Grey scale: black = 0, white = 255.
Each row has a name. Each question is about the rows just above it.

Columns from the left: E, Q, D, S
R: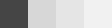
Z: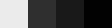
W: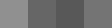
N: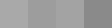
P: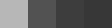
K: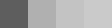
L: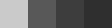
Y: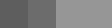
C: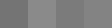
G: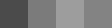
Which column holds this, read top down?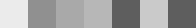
E
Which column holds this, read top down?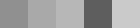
E
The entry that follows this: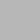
[82]
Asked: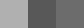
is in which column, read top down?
Q
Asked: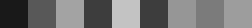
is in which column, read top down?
D

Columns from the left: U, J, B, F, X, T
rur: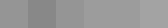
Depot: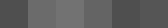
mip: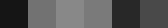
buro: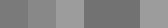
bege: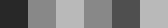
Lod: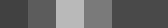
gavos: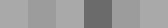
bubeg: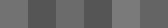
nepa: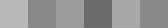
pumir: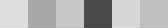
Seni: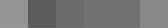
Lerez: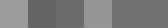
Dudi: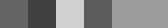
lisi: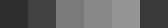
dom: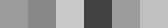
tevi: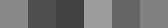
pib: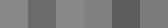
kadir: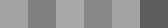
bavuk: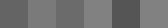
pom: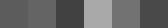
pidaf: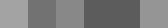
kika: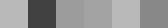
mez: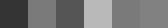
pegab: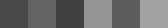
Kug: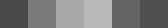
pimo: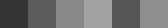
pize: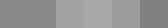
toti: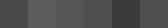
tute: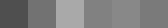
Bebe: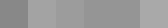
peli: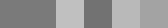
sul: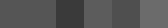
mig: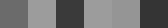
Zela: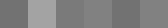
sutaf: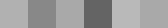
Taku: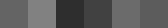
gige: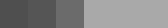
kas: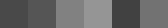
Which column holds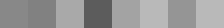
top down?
F
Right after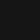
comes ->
[114]
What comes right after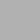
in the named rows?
[136]
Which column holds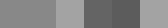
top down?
U
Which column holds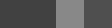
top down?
J
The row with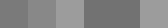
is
buro

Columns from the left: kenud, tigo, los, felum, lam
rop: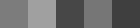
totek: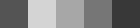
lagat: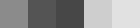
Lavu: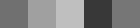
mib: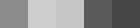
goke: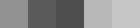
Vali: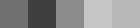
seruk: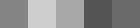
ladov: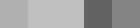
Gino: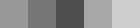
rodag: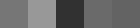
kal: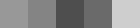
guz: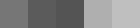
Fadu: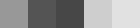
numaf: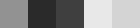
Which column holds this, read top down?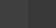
lam
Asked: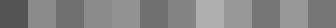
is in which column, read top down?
kenud
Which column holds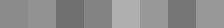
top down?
kenud
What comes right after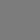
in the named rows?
[160]
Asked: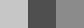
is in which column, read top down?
los
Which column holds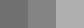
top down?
kenud

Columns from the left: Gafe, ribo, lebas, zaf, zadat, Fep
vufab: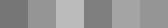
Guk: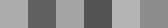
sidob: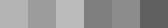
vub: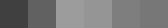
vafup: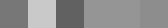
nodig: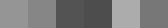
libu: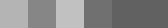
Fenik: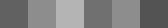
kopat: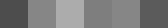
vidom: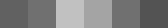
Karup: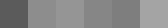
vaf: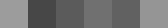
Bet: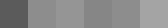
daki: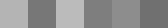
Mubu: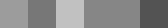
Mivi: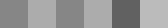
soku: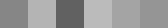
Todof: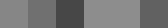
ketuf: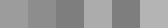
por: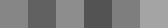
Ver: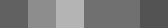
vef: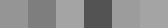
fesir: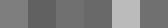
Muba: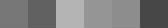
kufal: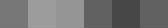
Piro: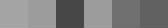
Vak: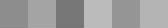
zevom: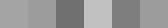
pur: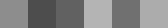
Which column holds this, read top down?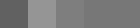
Gafe
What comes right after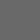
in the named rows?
[187]

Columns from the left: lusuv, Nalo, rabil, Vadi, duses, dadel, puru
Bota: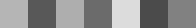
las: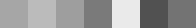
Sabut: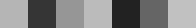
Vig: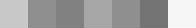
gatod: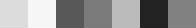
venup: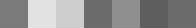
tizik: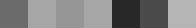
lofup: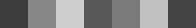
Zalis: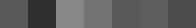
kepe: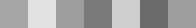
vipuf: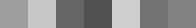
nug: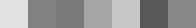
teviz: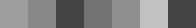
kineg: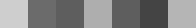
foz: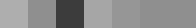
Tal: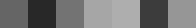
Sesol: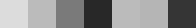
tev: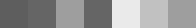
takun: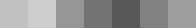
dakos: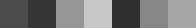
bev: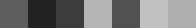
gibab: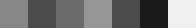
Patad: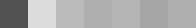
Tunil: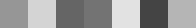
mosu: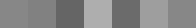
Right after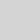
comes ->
[101]
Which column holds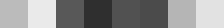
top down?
duses
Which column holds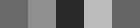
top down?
Nalo

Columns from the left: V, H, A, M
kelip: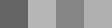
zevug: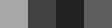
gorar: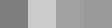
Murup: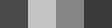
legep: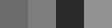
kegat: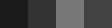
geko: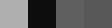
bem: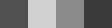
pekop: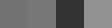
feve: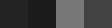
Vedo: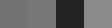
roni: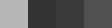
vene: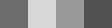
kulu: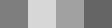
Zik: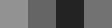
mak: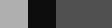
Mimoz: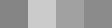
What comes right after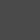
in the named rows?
[196]
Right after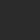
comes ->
[146]
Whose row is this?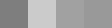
gorar
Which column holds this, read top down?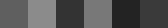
A

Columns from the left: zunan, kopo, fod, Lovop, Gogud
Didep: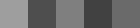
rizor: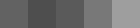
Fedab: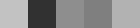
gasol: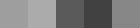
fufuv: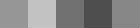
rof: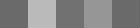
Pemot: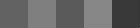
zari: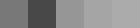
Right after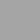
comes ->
[171]
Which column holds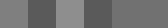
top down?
fod
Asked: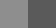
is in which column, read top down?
fod
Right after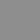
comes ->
[127]

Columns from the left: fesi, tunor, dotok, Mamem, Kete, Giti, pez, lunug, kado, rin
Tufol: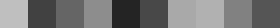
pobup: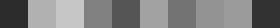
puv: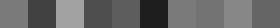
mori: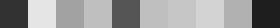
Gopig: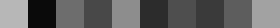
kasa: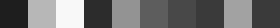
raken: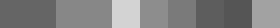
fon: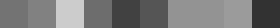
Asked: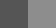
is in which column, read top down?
Kete
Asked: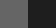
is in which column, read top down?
rin
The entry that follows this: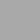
[177]
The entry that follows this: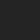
[72]

